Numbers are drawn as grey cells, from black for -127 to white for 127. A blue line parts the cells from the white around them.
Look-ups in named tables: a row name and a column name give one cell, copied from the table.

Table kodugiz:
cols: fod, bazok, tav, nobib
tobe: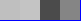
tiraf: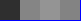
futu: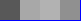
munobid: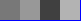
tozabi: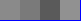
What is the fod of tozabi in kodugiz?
10
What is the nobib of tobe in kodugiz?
5
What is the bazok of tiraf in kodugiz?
5
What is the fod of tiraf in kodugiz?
-80
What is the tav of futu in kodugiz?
50
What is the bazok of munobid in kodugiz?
24
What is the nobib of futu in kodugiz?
16
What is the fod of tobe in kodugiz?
63
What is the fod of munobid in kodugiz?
-7
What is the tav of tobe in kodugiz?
-52

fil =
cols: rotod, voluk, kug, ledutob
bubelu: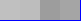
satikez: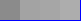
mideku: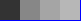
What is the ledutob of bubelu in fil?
37
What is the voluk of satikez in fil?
35
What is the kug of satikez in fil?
38
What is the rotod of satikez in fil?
11
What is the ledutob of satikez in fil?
45
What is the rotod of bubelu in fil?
64
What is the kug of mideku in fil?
37
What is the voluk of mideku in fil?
7
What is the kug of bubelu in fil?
29
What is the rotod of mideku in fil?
-76
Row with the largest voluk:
bubelu

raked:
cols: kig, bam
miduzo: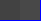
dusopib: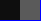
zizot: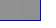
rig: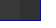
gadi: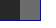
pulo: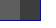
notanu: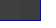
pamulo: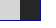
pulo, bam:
-66
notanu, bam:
-67
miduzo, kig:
-61
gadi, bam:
-19
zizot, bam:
16
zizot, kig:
17
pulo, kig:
-33
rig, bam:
-78
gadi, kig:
-87
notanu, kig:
-63
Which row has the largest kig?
pamulo

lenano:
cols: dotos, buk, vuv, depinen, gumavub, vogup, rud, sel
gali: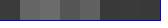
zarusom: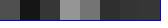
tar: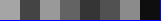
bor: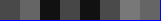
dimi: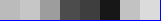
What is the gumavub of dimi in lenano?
-65
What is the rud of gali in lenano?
-69
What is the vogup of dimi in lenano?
-104
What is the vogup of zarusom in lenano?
-80
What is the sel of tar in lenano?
-113
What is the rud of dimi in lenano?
66
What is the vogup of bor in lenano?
-53
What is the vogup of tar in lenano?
-46
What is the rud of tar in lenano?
11
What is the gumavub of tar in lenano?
-74
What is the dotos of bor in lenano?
-54
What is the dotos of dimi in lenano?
59
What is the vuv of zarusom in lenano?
-73
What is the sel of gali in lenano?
-70
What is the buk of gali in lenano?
-26
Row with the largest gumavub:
zarusom

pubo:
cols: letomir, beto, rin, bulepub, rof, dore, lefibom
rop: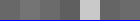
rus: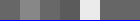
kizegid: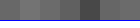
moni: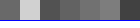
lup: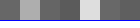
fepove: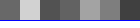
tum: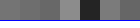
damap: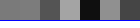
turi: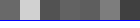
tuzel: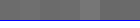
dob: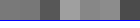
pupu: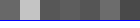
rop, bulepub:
-32
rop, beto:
-11
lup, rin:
-26
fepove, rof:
35
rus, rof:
107
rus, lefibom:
-25
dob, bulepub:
31
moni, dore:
-2
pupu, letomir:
-23
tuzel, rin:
-20
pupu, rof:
-42
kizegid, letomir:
-23
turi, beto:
81
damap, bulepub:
36
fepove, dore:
-1
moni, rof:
-14

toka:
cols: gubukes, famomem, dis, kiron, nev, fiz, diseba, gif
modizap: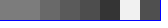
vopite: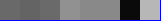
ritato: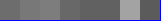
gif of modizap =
-48
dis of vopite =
-21
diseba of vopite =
-117
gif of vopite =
55
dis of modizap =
-22
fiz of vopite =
9
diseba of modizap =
113
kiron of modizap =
-37

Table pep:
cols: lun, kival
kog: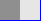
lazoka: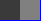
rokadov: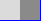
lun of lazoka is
-69
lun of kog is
15
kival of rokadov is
10
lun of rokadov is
91
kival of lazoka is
0
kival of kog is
102

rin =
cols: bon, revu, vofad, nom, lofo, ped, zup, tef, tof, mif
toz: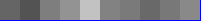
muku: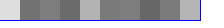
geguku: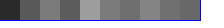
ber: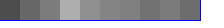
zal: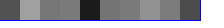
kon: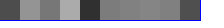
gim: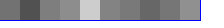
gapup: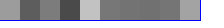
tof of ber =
-4
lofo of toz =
66
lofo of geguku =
29
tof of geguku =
-15
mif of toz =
9
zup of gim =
-6
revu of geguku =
-38
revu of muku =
-13
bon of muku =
94
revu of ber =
-24
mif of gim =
16
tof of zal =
-3

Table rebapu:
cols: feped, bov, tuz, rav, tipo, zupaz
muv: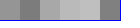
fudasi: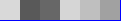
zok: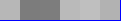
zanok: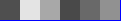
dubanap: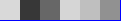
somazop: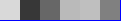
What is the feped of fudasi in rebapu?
89
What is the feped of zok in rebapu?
55
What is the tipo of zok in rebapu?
63
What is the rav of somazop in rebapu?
58
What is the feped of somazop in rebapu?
89
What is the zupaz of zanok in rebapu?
17
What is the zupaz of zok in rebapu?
50
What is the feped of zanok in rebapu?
-48
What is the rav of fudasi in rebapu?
86
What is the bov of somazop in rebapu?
-72
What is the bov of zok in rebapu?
-3
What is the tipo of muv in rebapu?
63
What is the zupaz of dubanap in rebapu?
17
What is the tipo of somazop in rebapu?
63
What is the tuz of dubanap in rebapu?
-24
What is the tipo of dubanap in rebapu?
63
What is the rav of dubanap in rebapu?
86
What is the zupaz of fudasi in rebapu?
33
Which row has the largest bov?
zanok

